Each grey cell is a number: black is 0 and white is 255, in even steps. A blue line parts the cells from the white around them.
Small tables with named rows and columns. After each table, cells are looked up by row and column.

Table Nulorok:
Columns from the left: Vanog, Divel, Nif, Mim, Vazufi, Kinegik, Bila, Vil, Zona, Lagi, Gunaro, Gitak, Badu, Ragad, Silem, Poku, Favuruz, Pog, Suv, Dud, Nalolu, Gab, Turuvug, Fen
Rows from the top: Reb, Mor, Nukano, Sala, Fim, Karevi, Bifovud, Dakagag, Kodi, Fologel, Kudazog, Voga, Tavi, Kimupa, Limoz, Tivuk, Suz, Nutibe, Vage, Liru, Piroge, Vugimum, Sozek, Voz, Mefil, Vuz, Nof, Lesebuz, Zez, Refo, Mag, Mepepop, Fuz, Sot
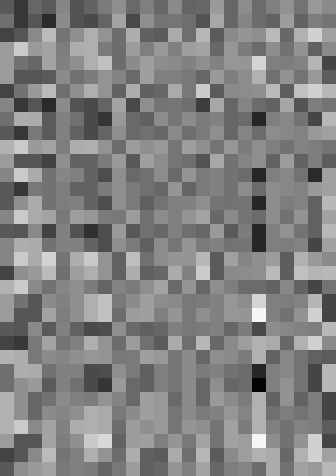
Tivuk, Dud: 141
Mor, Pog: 132
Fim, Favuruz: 150
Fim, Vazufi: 129
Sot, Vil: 100
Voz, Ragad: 120
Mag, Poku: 116
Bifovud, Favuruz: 138
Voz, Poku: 129
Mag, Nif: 137
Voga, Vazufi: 143

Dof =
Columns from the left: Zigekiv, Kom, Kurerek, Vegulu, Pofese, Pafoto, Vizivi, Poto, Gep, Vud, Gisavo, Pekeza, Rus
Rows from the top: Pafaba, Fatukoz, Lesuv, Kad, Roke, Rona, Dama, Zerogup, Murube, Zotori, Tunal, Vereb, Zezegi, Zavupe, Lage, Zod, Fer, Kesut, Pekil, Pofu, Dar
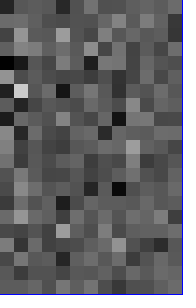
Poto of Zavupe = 90
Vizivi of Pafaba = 114
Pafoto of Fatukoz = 82
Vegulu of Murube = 81
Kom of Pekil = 118
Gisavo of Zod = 101
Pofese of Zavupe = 93
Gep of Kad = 114

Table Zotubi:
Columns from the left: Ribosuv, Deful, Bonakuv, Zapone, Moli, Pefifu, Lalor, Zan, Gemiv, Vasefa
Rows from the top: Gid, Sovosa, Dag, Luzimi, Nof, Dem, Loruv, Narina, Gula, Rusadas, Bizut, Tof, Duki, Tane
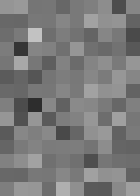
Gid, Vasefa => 134
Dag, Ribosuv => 109
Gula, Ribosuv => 150
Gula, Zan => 109
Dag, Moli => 125
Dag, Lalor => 100
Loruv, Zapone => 119
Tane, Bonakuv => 150
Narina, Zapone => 136
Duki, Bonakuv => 120
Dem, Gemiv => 151
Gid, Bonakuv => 117
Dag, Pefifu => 114
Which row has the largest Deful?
Nof

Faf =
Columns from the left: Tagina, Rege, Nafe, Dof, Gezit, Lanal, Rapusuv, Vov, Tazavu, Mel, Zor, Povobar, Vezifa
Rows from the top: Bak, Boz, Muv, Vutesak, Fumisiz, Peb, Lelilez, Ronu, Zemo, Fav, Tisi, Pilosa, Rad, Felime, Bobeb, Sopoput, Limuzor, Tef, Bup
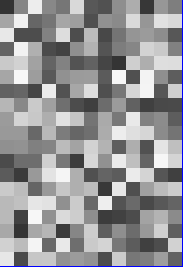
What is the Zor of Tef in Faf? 64
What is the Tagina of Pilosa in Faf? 75
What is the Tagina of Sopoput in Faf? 185
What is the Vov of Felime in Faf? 56
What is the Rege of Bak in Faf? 133
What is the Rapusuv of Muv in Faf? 187

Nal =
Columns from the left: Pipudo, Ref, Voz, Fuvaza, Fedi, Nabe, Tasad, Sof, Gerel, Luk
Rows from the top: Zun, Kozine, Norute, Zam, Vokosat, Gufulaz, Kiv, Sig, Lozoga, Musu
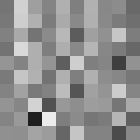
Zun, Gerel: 140
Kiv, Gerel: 204
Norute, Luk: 125
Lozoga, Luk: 96
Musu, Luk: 136
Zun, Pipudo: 117
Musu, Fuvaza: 156
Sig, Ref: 134

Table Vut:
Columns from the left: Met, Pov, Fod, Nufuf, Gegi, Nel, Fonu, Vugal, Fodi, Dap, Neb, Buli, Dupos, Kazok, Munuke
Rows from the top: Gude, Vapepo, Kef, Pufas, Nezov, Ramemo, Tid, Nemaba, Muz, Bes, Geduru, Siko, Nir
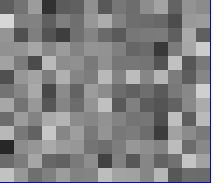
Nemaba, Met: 167
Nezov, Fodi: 118
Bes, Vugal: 148
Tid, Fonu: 156
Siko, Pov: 124
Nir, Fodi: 163
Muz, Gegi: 180
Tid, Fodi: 108
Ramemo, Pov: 151
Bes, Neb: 109
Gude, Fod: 156
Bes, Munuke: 121
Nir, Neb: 134
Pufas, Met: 145
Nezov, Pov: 123
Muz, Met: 108

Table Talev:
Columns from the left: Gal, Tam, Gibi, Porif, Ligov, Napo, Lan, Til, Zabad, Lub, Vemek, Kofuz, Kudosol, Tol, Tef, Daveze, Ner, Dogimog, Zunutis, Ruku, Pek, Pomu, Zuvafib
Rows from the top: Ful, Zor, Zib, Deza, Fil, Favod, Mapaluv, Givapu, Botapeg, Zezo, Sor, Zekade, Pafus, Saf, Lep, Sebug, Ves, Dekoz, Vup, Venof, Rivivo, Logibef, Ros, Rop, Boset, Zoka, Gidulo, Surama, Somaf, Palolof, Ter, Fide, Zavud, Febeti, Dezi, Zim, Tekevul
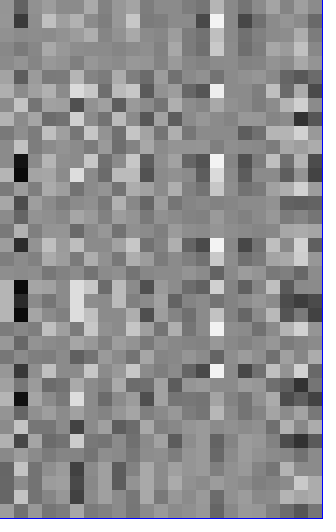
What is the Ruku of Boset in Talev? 151
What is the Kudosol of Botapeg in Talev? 93
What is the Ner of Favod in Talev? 139
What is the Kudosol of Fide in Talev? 92
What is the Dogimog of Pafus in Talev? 92
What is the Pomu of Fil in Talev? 168
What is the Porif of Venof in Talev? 119
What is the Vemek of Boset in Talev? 121
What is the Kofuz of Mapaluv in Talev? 146

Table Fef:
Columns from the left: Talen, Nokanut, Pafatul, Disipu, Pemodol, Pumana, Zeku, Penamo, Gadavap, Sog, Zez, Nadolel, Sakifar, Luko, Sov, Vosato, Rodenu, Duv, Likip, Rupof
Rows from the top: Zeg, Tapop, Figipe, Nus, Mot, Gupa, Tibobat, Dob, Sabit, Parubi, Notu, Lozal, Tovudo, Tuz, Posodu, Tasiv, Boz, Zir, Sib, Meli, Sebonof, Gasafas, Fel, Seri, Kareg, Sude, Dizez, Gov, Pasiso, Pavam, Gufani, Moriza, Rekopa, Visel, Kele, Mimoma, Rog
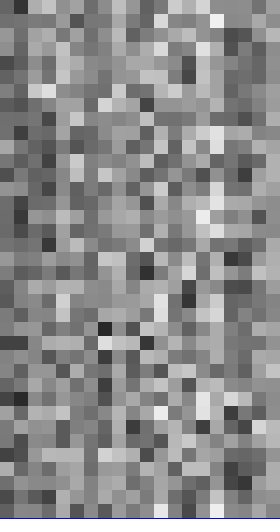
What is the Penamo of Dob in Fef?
212
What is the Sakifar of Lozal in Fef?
112
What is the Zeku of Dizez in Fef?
118
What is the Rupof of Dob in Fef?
156
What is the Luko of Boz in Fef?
151
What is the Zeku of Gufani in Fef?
133
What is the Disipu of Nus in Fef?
153
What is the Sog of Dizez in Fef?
92
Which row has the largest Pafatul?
Tibobat

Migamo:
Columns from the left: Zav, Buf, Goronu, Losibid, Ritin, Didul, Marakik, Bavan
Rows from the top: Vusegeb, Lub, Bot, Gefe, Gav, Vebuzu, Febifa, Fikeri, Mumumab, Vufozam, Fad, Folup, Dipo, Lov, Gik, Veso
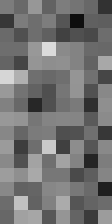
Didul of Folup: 131
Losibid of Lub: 125
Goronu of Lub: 110
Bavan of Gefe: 104
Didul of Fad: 141
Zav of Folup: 137
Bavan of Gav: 168
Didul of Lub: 14
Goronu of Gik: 98
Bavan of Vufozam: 55
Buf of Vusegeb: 105
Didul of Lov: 120
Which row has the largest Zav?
Vebuzu

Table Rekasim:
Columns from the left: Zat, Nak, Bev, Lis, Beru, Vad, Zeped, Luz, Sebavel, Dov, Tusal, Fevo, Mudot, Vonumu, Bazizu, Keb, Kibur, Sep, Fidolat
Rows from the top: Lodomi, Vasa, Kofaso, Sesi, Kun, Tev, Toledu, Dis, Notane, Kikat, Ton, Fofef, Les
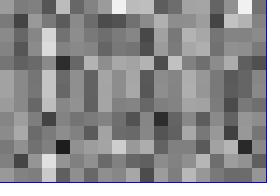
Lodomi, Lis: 85
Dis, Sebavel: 129
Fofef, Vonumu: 143
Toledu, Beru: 103
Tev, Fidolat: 134
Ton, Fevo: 99
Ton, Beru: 29

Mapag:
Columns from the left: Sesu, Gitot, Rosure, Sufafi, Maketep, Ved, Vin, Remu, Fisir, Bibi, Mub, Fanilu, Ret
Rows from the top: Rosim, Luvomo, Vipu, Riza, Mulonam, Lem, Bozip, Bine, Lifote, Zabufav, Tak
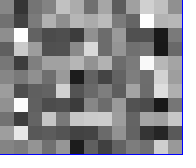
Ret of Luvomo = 183
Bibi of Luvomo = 101
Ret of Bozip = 175
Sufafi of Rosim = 131
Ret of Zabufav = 89
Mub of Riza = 117
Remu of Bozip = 126
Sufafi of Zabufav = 92
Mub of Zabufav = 52
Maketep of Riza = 81
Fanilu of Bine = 25
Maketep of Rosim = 193
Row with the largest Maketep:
Bozip

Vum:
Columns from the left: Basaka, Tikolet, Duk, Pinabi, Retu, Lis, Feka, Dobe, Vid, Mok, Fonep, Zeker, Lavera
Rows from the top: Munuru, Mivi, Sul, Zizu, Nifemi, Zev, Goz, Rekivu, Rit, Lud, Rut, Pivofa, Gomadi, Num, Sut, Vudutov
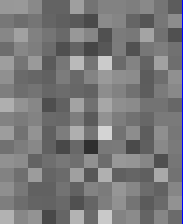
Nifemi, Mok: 131
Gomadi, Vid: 96
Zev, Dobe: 154
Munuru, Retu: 99
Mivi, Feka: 74
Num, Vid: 150
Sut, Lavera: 146
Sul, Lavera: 80
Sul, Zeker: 113
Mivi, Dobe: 139
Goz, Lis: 103

